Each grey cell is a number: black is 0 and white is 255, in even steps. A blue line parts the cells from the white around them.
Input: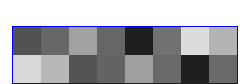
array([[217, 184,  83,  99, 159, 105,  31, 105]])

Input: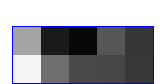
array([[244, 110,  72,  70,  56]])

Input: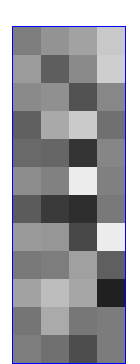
array([[155,  94, 138, 206],
       [ 96, 169, 202, 112],
       [141, 129, 236, 128],
       [154, 150,  72, 236],
       [162, 189, 166,  32],
       [125, 112,  77, 124]])

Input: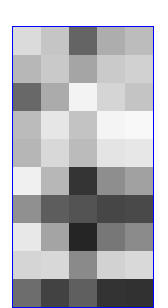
array([[183, 201, 165, 202, 209],
       [187, 230, 195, 244, 248],
       [240, 183,  52, 142, 161],
       [232, 164,  37, 119, 139],
       [109,  66,  95,  51,  49]])

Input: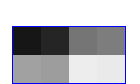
array([[161, 157, 237, 234]])

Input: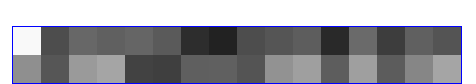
array([[143,  86, 154, 165,  66,  63,  95,  96,  84, 146, 159,  93, 159,
         92, 134, 165]])

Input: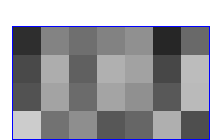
array([[ 73, 173,  96, 176, 162,  71, 188],
       [204, 114, 142,  87, 102, 175,  78]])
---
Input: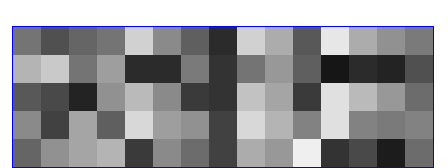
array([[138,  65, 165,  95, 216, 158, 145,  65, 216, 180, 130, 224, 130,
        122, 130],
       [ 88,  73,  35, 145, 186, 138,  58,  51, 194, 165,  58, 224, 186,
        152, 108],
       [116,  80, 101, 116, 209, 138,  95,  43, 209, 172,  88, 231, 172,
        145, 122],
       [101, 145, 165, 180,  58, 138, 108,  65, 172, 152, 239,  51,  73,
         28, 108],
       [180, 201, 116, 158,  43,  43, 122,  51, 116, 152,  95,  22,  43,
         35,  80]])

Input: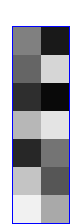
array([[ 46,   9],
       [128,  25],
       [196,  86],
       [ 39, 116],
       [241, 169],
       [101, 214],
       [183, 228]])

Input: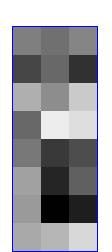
array([[154,   1,  30],
       [161,  37,  96],
       [120,  57,  77],
       [ 70, 104,  49],
       [127, 112, 133],
       [175, 141, 202],
       [169, 182, 216],
       [104, 237, 222]])

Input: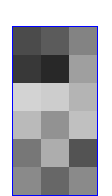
array([[ 56,  40, 159],
       [ 75,  91, 131],
       [138, 103, 138],
       [186, 146, 192],
       [119, 173,  83],
       [211, 205, 180]])

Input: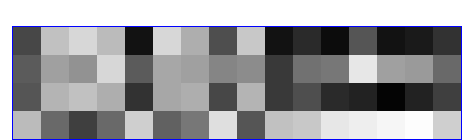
array([[187, 105,  63, 105, 207,  97, 119, 223,  85, 193, 200, 231, 238,
        246, 253, 207],
       [ 91, 160, 146, 215,  91, 167, 160, 133, 140,  57, 113, 119, 231,
        160, 154, 105],
       [ 85, 180, 193, 174,  50, 167, 174,  71, 180,  57,  78,  42,  34,
          4,  34,  63],
       [ 71, 193, 215, 187,  18, 215, 174,  78, 200,  18,  42,  12,  85,
         18,  26,  50]])

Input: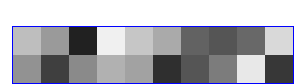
array([[146,  63, 138, 177, 162,  47,  85, 124, 232,  55],
       [190, 154,  33, 240, 198, 170,  98,  85, 104, 217]])
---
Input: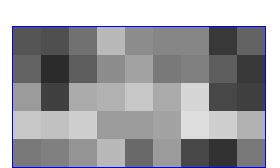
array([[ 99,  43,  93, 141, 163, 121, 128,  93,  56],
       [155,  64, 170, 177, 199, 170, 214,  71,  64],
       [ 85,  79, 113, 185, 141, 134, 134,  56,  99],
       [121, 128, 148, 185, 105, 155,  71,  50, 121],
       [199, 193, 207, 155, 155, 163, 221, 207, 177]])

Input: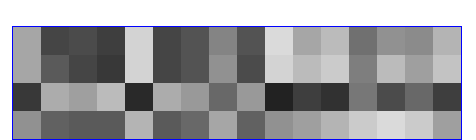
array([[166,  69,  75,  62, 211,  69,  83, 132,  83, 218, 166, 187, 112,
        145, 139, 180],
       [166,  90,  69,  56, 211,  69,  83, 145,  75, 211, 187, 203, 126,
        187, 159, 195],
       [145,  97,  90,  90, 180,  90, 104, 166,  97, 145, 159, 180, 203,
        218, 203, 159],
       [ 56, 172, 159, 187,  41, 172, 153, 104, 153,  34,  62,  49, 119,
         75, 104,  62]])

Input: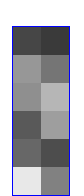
array([[ 70,  58],
       [103,  77],
       [151, 117],
       [232, 129],
       [ 89, 158],
       [143, 182]])

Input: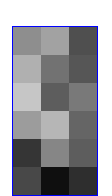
array([[ 72,  15,  46],
       [198,  93, 121],
       [176, 114,  86],
       [ 53, 134,  93],
       [142, 162,  79],
       [156, 182, 101]])

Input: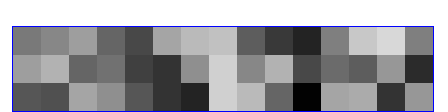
array([[ 86,  80, 165, 143,  86,  51,  35, 208, 186, 101,   2, 165, 171,
         51, 151],
       [121, 135, 158, 101,  72, 165, 186, 193,  93,  57,  35, 127, 200,
        216, 127],
       [158, 178, 101, 113,  64,  51, 143, 208, 135, 178,  72, 107,  93,
        151,  43]])

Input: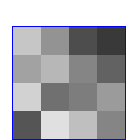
array([[210, 112, 125, 155],
       [198, 147,  77,  57],
       [162, 183, 133,  98],
       [ 85, 224, 191, 133]])

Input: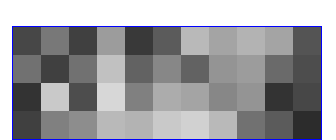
array([[113,  64, 113, 193,  98, 135,  98, 148, 156, 106,  77],
       [ 71, 120,  64, 156,  57,  91, 185, 164, 179, 164,  84],
       [ 64, 128, 141, 185, 179, 201, 209, 185, 113,  91,  44],
       [ 51, 201,  77, 215, 128, 172, 164, 135, 148,  51,  71]])
